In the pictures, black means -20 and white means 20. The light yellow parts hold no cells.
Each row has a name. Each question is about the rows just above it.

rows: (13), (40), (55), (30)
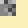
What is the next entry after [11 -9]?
[5]
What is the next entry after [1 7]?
[-7]
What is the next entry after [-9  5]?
[9]
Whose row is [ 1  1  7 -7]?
(30)
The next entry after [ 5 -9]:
[-1]

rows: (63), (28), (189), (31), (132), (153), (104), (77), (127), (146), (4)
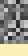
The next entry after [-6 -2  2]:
[0]
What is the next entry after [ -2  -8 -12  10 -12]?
[-6]
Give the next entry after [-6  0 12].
[8]

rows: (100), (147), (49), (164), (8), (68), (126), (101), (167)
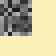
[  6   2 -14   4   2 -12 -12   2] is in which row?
(100)
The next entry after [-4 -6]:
[-6]
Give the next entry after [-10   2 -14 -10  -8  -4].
[-10]
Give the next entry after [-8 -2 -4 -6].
[-6]
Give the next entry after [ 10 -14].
[8]
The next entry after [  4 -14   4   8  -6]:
[-4]

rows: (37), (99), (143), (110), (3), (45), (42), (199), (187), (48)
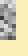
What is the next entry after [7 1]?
[7]
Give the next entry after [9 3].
[-1]
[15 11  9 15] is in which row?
(37)

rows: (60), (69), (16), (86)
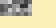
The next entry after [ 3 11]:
[1]
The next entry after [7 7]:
[13]

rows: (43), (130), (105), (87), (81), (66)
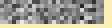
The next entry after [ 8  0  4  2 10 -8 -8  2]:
[0]
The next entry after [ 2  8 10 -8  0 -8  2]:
[4]

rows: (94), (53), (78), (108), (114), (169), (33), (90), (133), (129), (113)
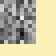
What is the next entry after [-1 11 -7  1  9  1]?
[9]
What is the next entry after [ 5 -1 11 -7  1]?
[9]
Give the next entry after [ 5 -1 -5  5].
[5]
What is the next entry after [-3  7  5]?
[5]

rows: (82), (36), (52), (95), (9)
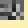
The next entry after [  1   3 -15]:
[7]
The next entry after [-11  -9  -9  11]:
[-7]
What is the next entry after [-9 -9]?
[11]
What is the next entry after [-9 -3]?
[-5]
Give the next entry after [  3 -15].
[7]
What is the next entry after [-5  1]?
[-13]

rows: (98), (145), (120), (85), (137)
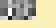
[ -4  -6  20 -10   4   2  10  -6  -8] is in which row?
(120)
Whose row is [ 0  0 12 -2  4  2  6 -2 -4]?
(98)
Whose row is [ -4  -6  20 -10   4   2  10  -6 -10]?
(85)
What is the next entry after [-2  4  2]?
[6]
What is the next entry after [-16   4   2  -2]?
[-12]

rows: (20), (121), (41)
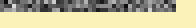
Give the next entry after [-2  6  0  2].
[-4]
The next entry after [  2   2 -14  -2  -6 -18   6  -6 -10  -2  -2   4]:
[-8]
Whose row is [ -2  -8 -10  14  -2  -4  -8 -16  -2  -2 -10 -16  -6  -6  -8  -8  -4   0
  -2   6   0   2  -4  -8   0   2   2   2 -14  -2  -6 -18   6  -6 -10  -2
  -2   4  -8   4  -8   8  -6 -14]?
(121)
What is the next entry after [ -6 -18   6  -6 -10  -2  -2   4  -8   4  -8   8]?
[-6]

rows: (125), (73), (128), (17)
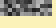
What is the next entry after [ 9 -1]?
[-1]
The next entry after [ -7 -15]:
[-13]
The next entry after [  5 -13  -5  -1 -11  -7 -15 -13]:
[5]

